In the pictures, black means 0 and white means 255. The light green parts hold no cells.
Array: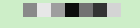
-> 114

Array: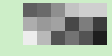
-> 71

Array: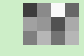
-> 103

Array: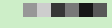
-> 88

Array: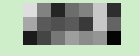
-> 37

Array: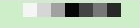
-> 67
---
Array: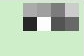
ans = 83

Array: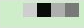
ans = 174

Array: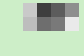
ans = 121

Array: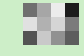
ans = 145

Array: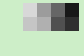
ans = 80

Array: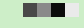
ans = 11

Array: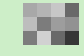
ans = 105

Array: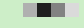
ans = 130

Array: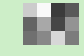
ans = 215
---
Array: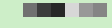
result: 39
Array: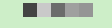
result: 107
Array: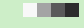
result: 90
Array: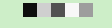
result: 81
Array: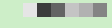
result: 100
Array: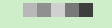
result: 208
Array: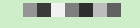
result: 241
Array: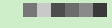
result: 77
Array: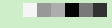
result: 173
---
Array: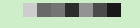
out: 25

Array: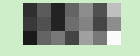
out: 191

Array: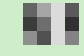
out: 90

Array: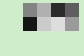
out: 94

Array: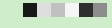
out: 140

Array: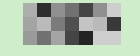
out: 206

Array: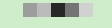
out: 209

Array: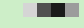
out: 156
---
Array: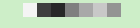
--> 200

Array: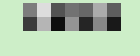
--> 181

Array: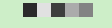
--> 171

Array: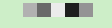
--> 177

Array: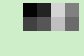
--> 191

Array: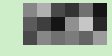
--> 176

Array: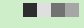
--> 166
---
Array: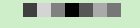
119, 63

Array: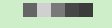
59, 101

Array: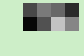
42, 7

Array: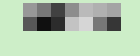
164, 87

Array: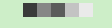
234, 58

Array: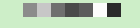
42, 139

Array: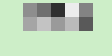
131, 165
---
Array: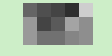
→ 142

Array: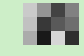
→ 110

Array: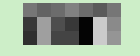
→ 138

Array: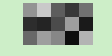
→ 26

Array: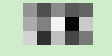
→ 202

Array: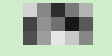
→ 89

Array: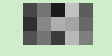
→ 104

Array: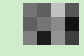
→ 18
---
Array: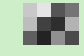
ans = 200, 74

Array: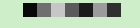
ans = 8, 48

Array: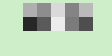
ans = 175, 78

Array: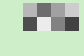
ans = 183, 65

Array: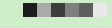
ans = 28, 233

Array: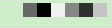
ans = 103, 196

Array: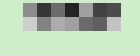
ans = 140, 194
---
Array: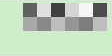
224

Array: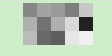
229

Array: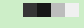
188

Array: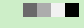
172

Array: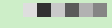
201

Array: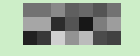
187

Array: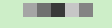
165

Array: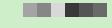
164

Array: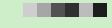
188
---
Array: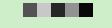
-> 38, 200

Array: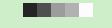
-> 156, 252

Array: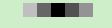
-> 1, 191

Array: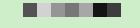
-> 119, 210

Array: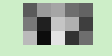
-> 197, 227

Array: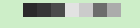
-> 226, 226

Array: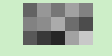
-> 171, 200

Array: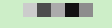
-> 171, 204

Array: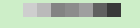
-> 140, 206

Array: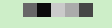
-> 202, 202
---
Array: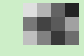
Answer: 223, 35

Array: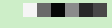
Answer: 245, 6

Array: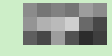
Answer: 207, 44

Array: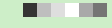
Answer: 255, 52

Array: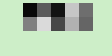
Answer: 218, 9

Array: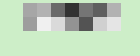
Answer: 240, 50

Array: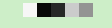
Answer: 246, 7

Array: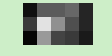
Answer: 226, 5

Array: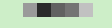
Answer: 193, 42
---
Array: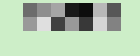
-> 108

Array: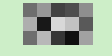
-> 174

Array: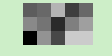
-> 137

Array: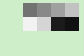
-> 114

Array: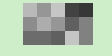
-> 140

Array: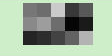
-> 137

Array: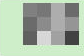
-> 107

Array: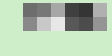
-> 109
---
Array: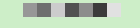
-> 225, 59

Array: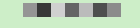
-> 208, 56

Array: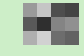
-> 209, 47

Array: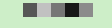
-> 193, 23

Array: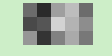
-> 211, 42

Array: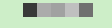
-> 191, 57

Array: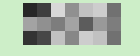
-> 216, 39

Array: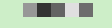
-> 223, 51

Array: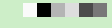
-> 250, 2

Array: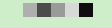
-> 216, 15
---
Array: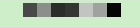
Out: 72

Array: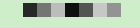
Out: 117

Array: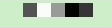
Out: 83

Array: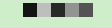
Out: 83

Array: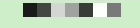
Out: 121

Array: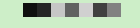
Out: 97

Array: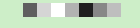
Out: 178

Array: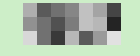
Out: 134

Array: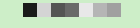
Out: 160
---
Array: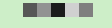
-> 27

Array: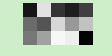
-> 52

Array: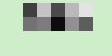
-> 74

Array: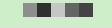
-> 198

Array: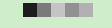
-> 196

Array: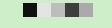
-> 189
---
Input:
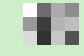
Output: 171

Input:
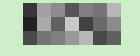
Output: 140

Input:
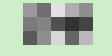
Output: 226

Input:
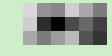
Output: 135

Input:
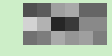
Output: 159

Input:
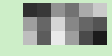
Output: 146

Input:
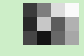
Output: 220

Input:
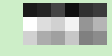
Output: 68
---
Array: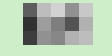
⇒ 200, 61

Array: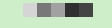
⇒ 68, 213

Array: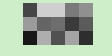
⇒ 144, 24

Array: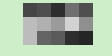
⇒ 79, 188

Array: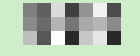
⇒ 76, 190

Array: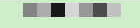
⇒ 192, 132

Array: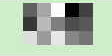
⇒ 65, 221

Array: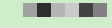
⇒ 129, 160

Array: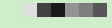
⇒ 86, 222
